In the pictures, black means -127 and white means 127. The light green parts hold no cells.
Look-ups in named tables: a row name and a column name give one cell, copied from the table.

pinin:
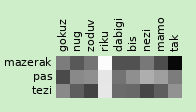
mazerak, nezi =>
-7
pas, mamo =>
31
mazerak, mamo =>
-50
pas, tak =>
-3
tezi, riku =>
103
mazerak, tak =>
-119
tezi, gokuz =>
9
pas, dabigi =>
-12
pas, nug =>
9
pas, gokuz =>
-53
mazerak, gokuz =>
-3
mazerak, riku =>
124
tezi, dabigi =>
-20
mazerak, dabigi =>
-46
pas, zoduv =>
15
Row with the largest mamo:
pas

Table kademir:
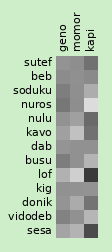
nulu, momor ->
32
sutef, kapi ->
-14
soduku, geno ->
-1
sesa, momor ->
51
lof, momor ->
79
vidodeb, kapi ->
54
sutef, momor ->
14
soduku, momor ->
15
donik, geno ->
20
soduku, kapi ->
45
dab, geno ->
20

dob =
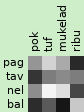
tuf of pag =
83
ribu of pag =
-86
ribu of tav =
-2
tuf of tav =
-2
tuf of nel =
116
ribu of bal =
72
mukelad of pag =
42
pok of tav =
-74
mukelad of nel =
94
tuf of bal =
-37
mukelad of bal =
-105
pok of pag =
21
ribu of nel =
-57
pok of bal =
-83
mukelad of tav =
10
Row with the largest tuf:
nel

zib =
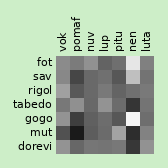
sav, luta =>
-12
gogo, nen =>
117
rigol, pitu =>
-27
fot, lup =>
-28
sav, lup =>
-15
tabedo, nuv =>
-23
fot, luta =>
0
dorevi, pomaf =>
-24
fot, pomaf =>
-4
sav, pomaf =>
-57
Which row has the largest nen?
gogo

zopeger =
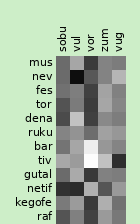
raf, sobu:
-43
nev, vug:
53
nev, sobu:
-20
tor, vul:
-4
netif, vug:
25
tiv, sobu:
40
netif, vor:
48
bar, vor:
110
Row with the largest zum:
tiv

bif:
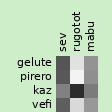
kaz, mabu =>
-4
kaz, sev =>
1
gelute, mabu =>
19
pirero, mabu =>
15
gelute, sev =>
-42
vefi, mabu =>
24
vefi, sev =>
-33
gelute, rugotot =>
97
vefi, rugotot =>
89
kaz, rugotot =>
-83
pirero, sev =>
-39
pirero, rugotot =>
115

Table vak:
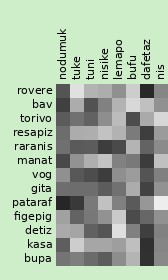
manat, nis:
64
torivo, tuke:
-14
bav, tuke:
44
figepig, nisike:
18
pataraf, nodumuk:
-89
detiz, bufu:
0
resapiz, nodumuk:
-18
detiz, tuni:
-30
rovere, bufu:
77
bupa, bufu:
52

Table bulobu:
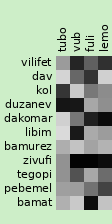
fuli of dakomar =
-95
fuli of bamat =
-114
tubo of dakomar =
80
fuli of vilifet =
-31
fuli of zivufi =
-124
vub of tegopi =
-45
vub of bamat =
73
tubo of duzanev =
-106
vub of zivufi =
-124
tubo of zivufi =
18
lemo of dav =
80
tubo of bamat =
48
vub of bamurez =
67
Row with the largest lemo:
dav

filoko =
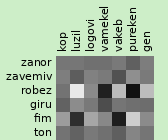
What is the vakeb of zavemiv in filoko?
-45
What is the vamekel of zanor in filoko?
-15
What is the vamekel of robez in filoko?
-95
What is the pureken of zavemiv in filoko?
15
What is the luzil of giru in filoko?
12
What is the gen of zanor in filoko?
-2
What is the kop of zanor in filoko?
-9
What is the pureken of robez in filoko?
-109
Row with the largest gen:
robez

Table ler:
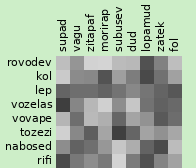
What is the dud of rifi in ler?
-4
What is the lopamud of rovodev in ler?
-46
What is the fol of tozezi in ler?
39
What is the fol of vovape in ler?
-18
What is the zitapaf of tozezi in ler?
-33
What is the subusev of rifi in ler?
83
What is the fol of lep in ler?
-40
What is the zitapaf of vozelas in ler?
55
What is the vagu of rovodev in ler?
21
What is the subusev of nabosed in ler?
70
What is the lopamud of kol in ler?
-54
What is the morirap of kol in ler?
-44
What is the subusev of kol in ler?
31
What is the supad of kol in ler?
74
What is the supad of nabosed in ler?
13
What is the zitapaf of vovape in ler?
57
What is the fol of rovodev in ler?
62
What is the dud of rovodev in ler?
56
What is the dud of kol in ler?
-2
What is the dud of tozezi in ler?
-26
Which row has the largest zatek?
tozezi

